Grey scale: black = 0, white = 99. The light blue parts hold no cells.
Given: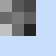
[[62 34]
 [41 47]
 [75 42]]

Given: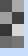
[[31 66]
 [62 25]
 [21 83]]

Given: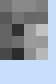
[[46 53]
 [34 45]
 [39 19]]

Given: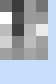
[[44 23]
 [99 31]
 [73 25]]

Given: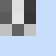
[[39 86]
 [35 88]
 [75 38]]

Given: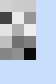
[[81 79]
 [26 91]
 [88 68]]
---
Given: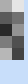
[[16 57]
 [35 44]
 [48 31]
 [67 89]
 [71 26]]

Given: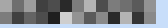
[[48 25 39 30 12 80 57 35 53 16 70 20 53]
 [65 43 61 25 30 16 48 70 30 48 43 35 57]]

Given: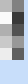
[[68 32]
 [73 50]
 [78 59]
 [92 37]
 [97 22]]

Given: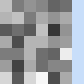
[[35 43 35 75 21 57]
 [48 48 70 43 39 92]
 [61 26 66 43 52 52]
 [66 30 70 70 57 61]
 [70 75 48 66 57 66]
 [75 48 57 52 39 43]
 [83 35 83 96 30 66]]

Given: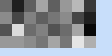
[[32 85 42 50 32 42 64  3]
 [42 12 37 64 37 59 72 22]
 [54 27 50 37 46 54 27 12]
 [59 59 54 46 64 46 89 68]]

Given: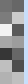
[[21 40]
 [44 40]
 [48 79]
 [65 61]
 [69 74]
 [74 30]
 [94 35]]
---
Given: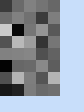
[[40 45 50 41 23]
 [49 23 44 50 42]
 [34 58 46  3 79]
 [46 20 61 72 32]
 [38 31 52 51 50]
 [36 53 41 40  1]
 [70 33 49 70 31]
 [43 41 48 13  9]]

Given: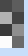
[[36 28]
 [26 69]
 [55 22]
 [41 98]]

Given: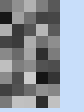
[[34 49 69 56 42]
 [27 26 44 62  9]
 [35 71 33 22 68]
 [55 44 67 23 26]
 [48 18 64 41 53]
 [30 32 54 49 74]
 [20  8 79 30 54]
 [52 56 42 32 25]
 [75 18 74 75 47]]

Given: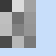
[[63 85 22]
 [59 44 74]
 [58 50 73]
 [47 71 29]]

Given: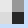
[[59 90]
 [15 85]]

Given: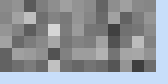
[[52 53 62 55 39 54 57 62 55 49 35 57 54]
 [58 48 38 63 41 52 58 47 51 43 74 63 52]
 [54 46 44 25 45 46 60 48 83 47 36 51 58]
 [50 73 47 32 63 49 51 46 65 53 48 41 63]
 [57 65 64 45 69 61 61 50 32 56 60 62 38]
 [42 24 58 33 42 45 40 44 75 41 48 43 38]]
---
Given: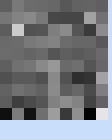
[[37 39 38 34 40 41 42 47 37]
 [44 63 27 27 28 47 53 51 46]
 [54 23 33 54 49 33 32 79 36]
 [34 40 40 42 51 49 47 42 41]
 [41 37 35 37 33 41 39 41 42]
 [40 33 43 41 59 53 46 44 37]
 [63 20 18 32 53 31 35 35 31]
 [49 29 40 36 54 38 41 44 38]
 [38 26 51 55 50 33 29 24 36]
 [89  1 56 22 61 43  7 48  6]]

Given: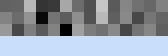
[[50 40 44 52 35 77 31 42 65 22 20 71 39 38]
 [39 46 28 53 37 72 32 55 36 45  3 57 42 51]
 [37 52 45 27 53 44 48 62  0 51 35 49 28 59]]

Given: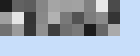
[[29 90 50 63 62 64 52 36 38 11]
 [20 54 48 32 47 69 53 20 89 62]
 [66 40 11 47 43 24 56 21 60 44]]

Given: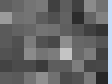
[[44 54 25 36 25 47 45 40 37]
 [50 39 17 38 31 36 45 44 60]
 [20 25 32 37 44 45 40 38 35]
 [33 39 40 55 28 32 48 31 35]
 [25 48 41 76 48 45 54 30 32]
 [28 27 49 36 36 23 29 29 26]
 [15 47 32 29 44 55 45 35 36]]

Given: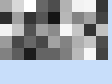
[[21 95 94 69 30 40 99 84 66]
 [26 62 51 71  8 33 20 62 18]
 [75 20 77 96 54 62 32 76 94]
 [30 76 68 51 63 28 40 28 60]
 [26 96 72 49 39 39 11 36 50]]

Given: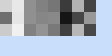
[[26 69 23 46 50 56 90 82]
 [59 27  8 53 52 56 89 43]
 [28 71 25 47 57 50 93 79]]

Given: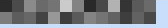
[[41 35 20 69 28 16 51 79 45 41 54 29 17]
 [28 38 24 38 45 51 35 24 59 26 40 36 48]]
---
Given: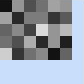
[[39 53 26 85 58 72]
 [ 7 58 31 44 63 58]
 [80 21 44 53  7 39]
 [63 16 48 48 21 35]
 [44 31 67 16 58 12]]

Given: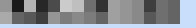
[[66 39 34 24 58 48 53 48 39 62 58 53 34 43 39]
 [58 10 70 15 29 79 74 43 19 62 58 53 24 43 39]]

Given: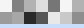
[[60 65 16 33 90 78 55]
 [95 50 69 86 46 95 69]]

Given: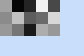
[[59 46 10 67 59]
 [63  2 14 94 28]
 [54 75 36 41 84]]

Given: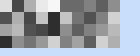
[[32 68 28 76 18 76 45 32 50 81]
 [63 72 32 28 18 55 37 50 59 72]
 [18 55 45 59 81 50 63 37 81 68]
 [86 28 68 91 96 41 41 50 37 55]]

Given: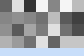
[[39 87 20 95 52 95 73]
 [69 60 44 87 39 77 77]
 [52 56 52 44 73 35 25]
 [56 35 64 48 87 44 30]]

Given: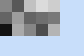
[[39 61 39 43 47]
 [ 7 66 52 30 70]
 [52 34 75 85 80]]

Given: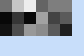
[[ 3 21  3 63 26 35]
 [ 7 30 59 54 35 12]
 [44 77 92 39 49 49]]

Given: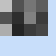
[[67 14 23 27]
 [75 32 46 36]
 [32 18 50 23]]
